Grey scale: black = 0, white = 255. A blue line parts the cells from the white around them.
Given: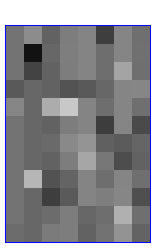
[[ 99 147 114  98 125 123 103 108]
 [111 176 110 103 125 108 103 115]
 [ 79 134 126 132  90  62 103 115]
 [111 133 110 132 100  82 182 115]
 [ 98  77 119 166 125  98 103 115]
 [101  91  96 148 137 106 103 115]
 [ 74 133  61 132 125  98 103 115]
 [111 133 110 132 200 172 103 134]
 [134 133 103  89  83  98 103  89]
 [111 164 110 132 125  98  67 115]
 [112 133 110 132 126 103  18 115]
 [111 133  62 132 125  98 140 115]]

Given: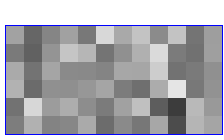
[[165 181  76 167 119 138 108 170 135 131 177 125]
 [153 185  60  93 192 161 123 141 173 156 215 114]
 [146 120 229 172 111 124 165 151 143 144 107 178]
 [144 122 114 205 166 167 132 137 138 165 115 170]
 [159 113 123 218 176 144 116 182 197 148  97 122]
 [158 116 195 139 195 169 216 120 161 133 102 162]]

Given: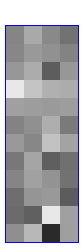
[[159  42 184 143]
 [160 232  96 107]
 [ 92 153 149 110]
 [114 147 161 133]
 [112  95 165 120]
 [163 194 135 153]
 [122 174 144 131]
 [157 154 157 160]
 [172 176 196 232]
 [151  93 172 151]
 [131 145 153 135]
 [114 137 169 133]]

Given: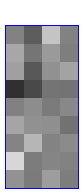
[[125 157 123 146]
 [130 133 124 215]
 [139 131 182 132]
 [114 143 145 165]
 [136 123 141 129]
 [115 116  73  48]
 [163 145  88 160]
 [126 154 117 167]
 [130 196  93 130]]

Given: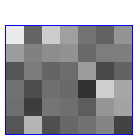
[[ 67 133 114 103  79 181  85]
 [163 150  93 111 117  61 110]
 [167 207  49 105 112  78 113]
 [ 99  73 156 108 100 123  85]
 [126 125 105 146 141 129 156]
 [148  99 115 159 205 100 234]]

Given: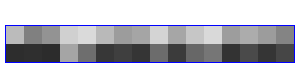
[[ 70  53  74  51 118 103  59 108  53  63  55 110 165  44  47  45]
 [132 156 172 157 217 198 166 212 165 156 185 218 208 147 128 187]]

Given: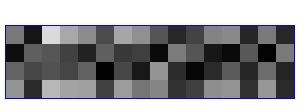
[[ 43 151  48 147 142  64  50 133 117 156  65 159 163 183  43 148]
 [ 36 108  38  91  43   6  44 148  24  71   2  98  69  82  71  99]
 [122   3  88   9  23  85 123  10  63  56  95  34  65  86  95  14]
 [ 39 122  38 137 131  67  39  85 144 166  75 140 168 218  21 121]]

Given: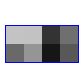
[[ 88  22 149 105]
 [111  51 194 195]]
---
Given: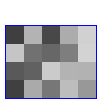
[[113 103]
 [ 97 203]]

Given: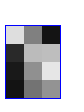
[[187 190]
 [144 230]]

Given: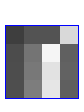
[[116 245]
 [120 226]]

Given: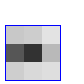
[[ 50 185]
 [217 222]]

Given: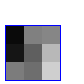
[[ 95 184]
 [110 207]]

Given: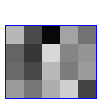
[[ 55 216]
 [ 72 185]]

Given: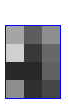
[[ 56 104]
 [ 40  97]]

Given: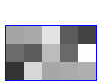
[[ 92 188]
 [216 167]]
